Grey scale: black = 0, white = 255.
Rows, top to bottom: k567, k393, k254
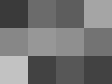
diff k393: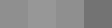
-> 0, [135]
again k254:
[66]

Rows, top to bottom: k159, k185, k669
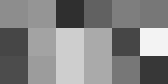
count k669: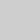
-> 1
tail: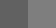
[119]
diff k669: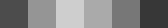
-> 1, [156]
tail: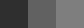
[119]
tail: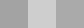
[ 70 243]
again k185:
[70]

